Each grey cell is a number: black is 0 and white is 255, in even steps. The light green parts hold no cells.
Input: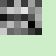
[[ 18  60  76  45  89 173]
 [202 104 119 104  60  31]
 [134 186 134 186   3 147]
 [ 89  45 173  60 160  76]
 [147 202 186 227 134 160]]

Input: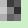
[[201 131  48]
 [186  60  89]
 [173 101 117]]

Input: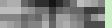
[[132 132 132 102 116 102 146  88 161 161 132 116  88 146 174]
 [174 161 146 116 132 132 174 102 161 174 146 132  76  76  76]
 [161 174 174 102  76  46  46  21  46  76 116 190 174 161 132]
 [190 190 190 161 146 116 116  60 102 116 102 102  60  60  76]]

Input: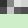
[[ 77 196  93  77]
 [ 49 136 224 210]]

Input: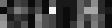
[[153  56  41  81  11 125  81  69  25  11  56 125  41 125  69  11]
 [140  25  56  41  11 140  81  69  25  11  25 112  69 112  81  11]
 [112  11  69  56  11  56  11  96  25  25  25  96  69 140  41  11]
 [ 11  56 125  96  41  81  11 246  25  11  25  96 167 167  41  25]]

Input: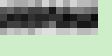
[[ 64  24  37  24  49  37  37  49  49  11  24  49  49  11]
 [ 37  64  64  49  64  49  76 115  37  37  64  24  24  37]
 [ 88 102  76  88  64  64  76  24 102  76 127 127 115 102]
 [211 186 170 170 186 154 211 170 211 170 211 186 186 170]
 [170 199 186 199 170 211 223 223 199 199 211 186 186 199]]

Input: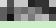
[[ 94  66 123 108 135 108  50  36]
 [ 94  20 135 173 123 173 186  80]
 [215  80 200 200  36  50  50 186]]
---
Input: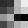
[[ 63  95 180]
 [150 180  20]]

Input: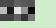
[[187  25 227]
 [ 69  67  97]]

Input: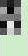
[[168   5 144]
 [127 121 113]]

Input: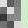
[[107 221 134]
 [ 53 134 138]]

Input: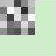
[[119 251 213]
 [166  65 224]]

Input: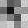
[[101  22 156]
 [166 123  77]]

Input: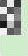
[[236  84 120]
 [ 98 241 137]]

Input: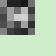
[[ 95 160 109]
 [ 70 161 207]]

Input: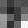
[[ 84  36  62]
 [157 100  59]]
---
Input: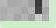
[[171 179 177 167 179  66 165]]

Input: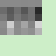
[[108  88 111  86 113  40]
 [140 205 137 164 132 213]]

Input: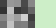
[[ 50 192  55  68 101]
 [114 193 124 127  76]]

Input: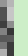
[[ 82 198]
 [ 63 141]
 [ 88  90]
 [176  59]]

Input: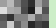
[[221 171 163  74  29 199  81]
 [101 203  93 140  40  69  54]]

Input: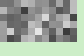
[[182 131 122  63 145 132 158 139  86 106 189]
 [160 103 107  99 190 175  98 146 143 204 170]
 [155  74  92 179 192 135 160  78 133 115  91]]

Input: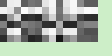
[[242 229 144 252 224 244 183 241 117 219 246 233 251 248]
 [128  41  71 130 118 108  47  45 176  38  40 118 132 132]
 [ 44 136 165  87  36  45 118 209  22 125 155  93  94  88]]
